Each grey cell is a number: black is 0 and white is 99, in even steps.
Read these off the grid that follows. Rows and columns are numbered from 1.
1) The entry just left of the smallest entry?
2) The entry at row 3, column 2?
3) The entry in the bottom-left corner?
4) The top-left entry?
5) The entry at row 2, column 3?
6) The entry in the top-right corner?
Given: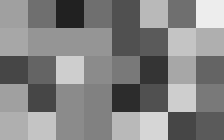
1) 43
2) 39
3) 68
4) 62
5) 58
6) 92

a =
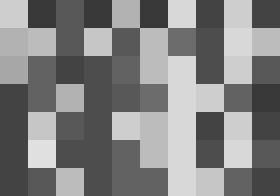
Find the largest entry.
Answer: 87
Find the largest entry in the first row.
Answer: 84
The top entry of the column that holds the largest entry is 22
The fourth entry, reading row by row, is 22
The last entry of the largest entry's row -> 34
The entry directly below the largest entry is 34
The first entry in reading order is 80
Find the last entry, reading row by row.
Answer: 26
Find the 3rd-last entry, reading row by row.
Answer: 77
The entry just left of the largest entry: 26
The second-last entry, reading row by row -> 38
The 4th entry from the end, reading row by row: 84
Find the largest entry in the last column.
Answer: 73
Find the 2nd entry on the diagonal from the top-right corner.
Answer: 84
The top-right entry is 26
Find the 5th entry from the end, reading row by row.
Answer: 38

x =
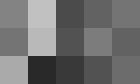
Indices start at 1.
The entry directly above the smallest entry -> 72
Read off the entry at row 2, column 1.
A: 45
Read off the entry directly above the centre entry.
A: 29
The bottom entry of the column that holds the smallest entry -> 16

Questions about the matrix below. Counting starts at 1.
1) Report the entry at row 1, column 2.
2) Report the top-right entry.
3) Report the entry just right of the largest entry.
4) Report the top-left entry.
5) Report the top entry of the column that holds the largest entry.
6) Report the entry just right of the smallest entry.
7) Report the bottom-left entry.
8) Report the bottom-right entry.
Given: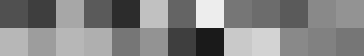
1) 24
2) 57
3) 46
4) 31
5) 92
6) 78
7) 71
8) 46

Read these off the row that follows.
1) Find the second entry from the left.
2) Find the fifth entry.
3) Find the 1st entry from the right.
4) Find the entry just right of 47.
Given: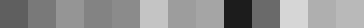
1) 47
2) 54
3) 72
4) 58

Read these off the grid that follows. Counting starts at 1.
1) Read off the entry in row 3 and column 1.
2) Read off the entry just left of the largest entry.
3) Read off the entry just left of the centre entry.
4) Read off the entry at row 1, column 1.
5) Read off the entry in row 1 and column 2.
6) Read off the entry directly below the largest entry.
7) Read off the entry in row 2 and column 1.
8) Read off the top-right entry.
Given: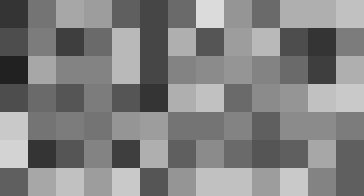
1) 13
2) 41
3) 20
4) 20
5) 45
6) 33
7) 30
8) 75

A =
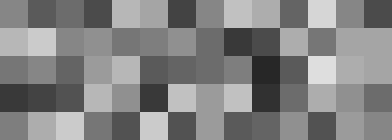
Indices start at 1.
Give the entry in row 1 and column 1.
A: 52
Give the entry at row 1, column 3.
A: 42
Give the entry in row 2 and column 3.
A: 52
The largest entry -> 86
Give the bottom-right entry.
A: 52
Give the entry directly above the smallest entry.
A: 29
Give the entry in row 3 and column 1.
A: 46
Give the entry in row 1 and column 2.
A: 35
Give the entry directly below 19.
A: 39
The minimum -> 15
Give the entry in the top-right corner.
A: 29
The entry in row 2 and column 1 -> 71

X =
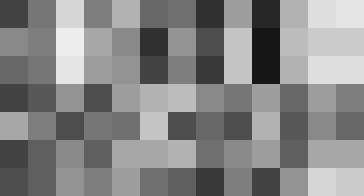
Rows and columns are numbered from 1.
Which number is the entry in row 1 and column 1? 26
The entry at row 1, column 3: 83
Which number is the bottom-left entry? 30
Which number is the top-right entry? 89
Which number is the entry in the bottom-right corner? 79
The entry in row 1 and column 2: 46
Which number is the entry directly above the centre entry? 49
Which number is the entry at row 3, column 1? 40
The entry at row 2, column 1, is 53
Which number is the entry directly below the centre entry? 30
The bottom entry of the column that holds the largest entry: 57
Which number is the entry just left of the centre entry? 69
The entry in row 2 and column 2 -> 49
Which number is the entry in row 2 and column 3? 92

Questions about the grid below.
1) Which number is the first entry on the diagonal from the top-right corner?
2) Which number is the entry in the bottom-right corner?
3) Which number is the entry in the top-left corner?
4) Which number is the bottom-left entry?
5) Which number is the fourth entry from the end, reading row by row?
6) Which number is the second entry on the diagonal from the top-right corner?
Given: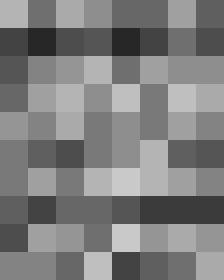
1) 37
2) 66
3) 70
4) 51
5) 26
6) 43

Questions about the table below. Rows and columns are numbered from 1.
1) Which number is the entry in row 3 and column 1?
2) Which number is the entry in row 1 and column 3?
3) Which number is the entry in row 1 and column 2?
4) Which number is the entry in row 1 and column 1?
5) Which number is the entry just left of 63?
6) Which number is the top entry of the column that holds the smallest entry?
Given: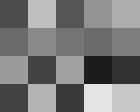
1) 60
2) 33
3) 74
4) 29
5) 26
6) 57

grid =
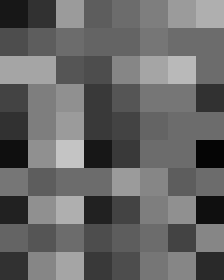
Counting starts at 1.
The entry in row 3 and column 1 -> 64
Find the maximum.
76
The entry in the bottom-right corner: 16
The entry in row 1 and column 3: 60
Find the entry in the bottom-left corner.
19
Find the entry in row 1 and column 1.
9
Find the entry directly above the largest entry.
60
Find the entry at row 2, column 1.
30
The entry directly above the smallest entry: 42
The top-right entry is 68
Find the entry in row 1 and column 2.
19
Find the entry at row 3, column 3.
33
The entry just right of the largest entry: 9
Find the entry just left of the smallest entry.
42
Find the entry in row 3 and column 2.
64
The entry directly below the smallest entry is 42

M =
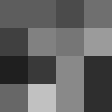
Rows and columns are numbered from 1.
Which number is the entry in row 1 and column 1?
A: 36
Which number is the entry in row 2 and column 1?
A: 25
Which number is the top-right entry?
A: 43
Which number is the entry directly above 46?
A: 29
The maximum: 75
